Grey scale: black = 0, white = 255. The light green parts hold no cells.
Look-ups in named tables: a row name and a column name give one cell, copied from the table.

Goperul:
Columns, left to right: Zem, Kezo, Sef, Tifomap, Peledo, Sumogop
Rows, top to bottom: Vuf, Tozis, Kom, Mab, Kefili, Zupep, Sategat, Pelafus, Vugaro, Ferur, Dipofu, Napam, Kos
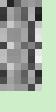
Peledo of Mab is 70
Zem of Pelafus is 186
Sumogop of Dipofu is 40
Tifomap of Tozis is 95
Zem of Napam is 78
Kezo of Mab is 199
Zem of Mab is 138
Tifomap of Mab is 146
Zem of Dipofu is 56
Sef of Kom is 133
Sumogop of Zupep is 230
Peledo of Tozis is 172
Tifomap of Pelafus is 165
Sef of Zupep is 145
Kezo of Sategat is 209
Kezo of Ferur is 202

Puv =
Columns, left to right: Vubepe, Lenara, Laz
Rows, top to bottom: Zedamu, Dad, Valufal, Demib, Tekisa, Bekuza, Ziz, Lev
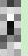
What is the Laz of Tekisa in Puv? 150
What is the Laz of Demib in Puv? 214
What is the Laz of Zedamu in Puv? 104
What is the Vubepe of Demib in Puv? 201
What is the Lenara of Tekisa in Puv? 26
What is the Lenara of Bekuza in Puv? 138
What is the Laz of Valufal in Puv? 125
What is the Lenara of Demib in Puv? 14
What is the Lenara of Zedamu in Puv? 60
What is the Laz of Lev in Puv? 167
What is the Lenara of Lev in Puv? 197
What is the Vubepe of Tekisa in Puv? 189
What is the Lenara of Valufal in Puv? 252
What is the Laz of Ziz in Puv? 234
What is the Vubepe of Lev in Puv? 208
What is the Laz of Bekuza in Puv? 109
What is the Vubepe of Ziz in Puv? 112
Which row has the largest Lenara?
Valufal

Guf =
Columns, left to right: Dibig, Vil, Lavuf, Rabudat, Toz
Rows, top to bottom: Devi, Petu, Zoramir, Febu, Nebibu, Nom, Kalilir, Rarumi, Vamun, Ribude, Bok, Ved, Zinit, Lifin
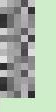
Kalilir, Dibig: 209
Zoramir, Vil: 106
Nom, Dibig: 120
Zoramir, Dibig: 48
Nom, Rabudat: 195
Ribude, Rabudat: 171
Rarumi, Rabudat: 74
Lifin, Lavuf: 102
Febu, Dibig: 53
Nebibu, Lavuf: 146

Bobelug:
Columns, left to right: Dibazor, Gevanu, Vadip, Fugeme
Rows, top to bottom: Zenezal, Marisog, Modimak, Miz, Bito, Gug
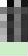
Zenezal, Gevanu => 9
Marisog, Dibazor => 122
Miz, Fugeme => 51
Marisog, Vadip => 101
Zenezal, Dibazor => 251
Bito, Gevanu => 43
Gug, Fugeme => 50
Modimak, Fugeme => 48
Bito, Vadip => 120
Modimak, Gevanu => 34
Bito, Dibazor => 174
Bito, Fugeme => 54
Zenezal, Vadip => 174
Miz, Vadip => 110
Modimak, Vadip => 118
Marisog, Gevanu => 71
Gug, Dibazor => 186

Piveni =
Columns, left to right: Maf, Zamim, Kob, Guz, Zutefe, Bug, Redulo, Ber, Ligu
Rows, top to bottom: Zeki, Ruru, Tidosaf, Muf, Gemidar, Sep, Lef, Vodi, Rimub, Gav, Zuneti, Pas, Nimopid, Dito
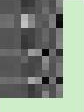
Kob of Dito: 85
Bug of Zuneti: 84
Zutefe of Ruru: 76
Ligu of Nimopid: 128
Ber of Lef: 76
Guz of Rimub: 101
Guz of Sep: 57
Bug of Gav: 76
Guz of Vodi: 84
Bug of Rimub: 70
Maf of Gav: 83
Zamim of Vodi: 103
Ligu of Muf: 12
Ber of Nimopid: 79
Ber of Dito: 81
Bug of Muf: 96
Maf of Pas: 110
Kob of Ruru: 90
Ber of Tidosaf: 121
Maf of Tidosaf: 106
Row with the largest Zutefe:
Pas

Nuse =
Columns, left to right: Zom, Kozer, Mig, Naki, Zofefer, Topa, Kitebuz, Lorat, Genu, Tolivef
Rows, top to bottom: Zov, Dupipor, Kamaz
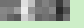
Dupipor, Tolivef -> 81
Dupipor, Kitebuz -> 117
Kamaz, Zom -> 130
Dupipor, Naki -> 235
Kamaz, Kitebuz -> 113
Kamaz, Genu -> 59
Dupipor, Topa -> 123
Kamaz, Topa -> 101
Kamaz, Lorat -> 104
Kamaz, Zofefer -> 174
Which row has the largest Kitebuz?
Zov

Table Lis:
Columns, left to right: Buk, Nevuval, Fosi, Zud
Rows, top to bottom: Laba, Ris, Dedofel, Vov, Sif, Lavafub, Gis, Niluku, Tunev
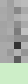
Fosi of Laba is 182
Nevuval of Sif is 172
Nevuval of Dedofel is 163
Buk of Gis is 169
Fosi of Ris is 135
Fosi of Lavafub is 144
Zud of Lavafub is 141

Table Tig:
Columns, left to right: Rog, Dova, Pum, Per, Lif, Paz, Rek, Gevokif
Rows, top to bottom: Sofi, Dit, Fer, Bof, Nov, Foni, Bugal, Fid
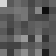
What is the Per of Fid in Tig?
142
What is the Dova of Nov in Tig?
61
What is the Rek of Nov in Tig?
79
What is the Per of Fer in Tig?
118
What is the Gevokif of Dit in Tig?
73
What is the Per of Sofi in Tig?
95
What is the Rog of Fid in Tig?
123
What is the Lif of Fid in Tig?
93
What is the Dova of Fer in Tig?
78
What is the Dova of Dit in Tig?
110
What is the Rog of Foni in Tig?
105
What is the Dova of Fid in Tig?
61

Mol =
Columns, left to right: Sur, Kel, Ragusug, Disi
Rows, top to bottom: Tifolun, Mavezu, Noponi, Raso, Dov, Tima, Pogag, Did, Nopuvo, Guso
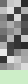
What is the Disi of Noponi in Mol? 62
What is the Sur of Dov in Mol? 115
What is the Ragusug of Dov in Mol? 167
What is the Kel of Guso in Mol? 161
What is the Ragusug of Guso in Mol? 185
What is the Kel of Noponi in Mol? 62
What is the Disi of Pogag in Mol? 42

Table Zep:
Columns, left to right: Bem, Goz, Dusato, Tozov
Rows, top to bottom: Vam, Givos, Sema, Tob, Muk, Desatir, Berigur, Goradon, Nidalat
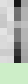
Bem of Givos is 212
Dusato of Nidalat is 34
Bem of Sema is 201
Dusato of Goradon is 53
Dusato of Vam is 23
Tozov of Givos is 178
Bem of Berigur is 218
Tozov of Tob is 191
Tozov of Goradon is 167
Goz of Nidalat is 217
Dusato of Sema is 112
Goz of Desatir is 223
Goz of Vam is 218
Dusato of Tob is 177
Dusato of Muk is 123
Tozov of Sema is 178
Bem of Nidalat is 220
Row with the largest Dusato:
Tob

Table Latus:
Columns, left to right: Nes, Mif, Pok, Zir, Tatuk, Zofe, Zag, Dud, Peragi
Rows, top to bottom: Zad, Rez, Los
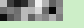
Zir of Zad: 43
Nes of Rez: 107
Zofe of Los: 154
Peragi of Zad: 130
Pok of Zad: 25
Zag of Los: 135

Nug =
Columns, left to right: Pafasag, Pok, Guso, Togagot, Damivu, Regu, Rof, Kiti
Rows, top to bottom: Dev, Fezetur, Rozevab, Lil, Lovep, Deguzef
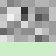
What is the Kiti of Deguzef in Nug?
175
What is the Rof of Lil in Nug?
164
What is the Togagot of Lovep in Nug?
142
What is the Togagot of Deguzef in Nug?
169
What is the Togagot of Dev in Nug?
163
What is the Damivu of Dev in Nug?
159
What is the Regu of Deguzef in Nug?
100
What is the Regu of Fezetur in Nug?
131

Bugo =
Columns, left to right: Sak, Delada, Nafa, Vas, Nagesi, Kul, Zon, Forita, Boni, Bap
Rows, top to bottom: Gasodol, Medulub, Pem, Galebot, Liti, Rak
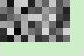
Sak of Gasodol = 164
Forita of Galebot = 110
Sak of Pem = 60
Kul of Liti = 92
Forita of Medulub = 131
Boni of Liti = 111
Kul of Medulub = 80
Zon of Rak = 72
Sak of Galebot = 164
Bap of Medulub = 34
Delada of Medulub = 88
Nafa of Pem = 129

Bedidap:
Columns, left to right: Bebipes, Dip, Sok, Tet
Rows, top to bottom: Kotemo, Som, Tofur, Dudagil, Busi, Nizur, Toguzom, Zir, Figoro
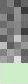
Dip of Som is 104
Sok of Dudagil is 136
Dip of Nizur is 123
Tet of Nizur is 124
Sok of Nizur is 198
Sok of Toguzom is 126
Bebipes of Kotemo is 103
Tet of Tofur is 113
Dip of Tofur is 82
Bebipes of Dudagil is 109
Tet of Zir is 96
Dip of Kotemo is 126
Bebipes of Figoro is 162
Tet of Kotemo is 100
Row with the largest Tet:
Toguzom

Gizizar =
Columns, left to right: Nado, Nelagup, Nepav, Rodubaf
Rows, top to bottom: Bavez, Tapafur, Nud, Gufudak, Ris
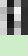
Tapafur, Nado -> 183
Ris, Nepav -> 201
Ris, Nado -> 209
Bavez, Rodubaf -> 52
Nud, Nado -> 196
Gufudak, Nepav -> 152
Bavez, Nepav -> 164
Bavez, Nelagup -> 25

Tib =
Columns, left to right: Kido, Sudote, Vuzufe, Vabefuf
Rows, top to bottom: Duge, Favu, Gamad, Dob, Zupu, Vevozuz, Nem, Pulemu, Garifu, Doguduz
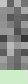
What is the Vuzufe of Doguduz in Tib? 102
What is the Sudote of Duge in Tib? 100
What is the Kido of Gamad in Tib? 140
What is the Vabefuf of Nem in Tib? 165
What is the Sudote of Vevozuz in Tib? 132
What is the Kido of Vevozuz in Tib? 70
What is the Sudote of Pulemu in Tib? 177
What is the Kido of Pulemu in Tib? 94
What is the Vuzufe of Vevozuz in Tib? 113
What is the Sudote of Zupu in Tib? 155
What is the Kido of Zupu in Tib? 152
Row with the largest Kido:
Duge

